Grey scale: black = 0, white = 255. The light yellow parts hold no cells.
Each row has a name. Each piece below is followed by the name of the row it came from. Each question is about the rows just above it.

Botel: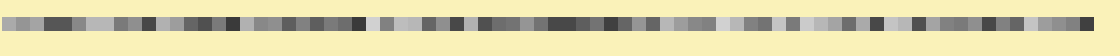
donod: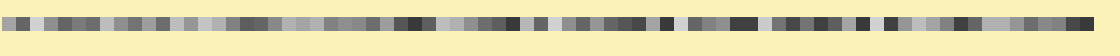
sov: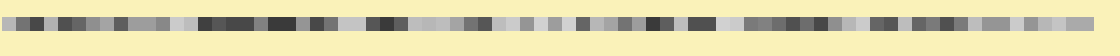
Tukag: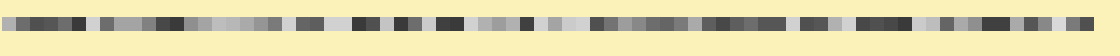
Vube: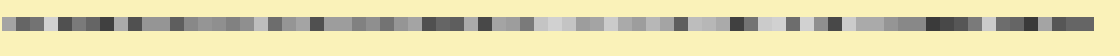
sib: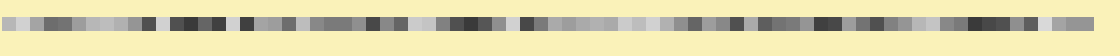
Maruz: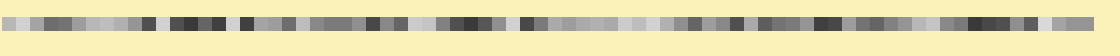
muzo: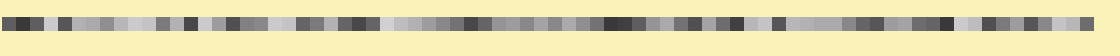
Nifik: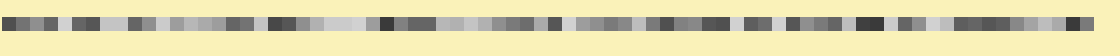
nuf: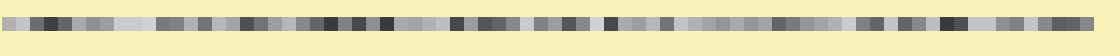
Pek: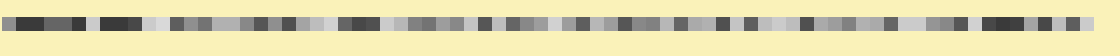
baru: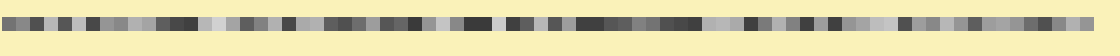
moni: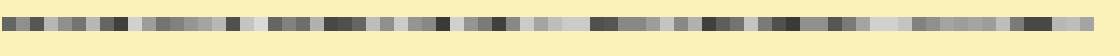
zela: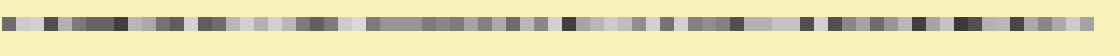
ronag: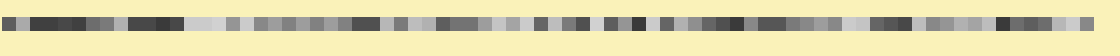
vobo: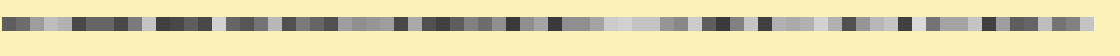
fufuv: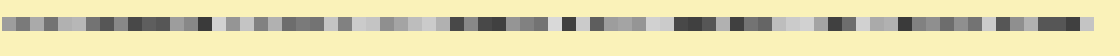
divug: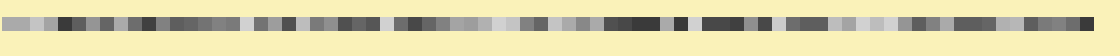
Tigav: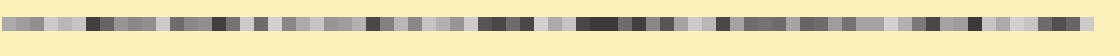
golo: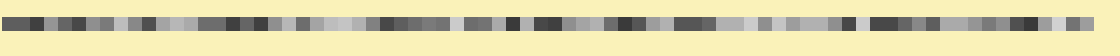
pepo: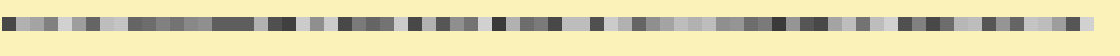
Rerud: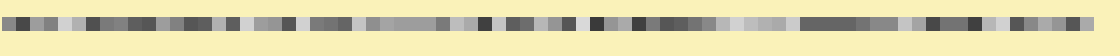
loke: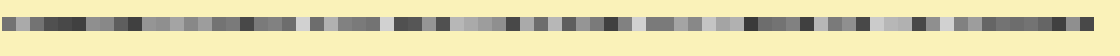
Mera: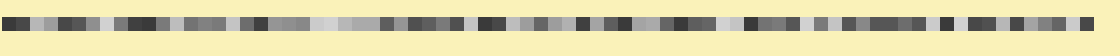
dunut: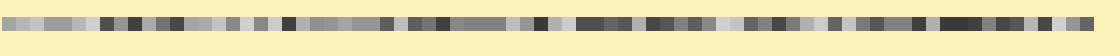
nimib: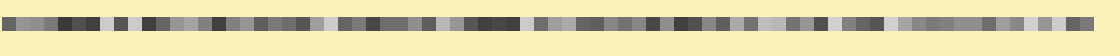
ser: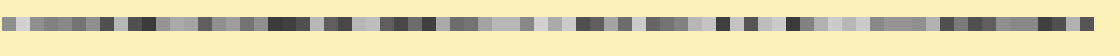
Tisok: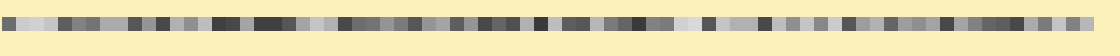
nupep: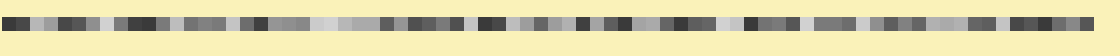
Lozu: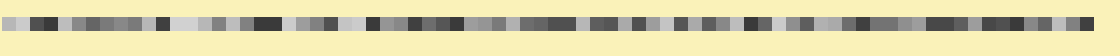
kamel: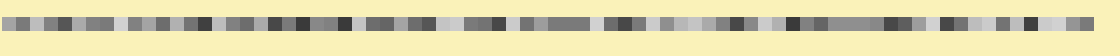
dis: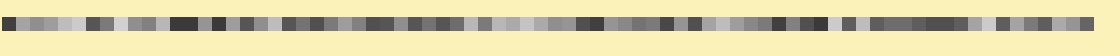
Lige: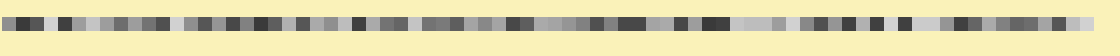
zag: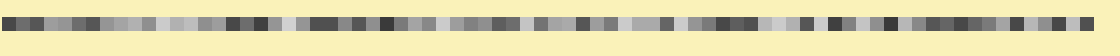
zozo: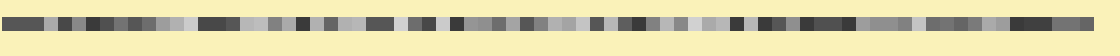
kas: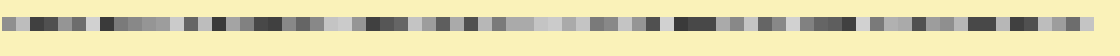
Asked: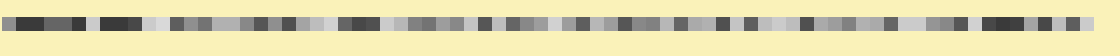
Pek
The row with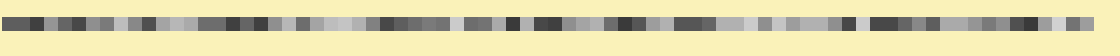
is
golo
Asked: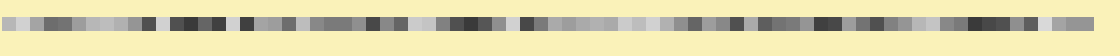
sib
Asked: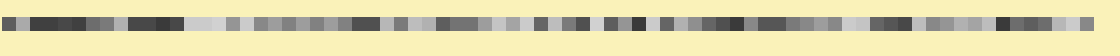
ronag

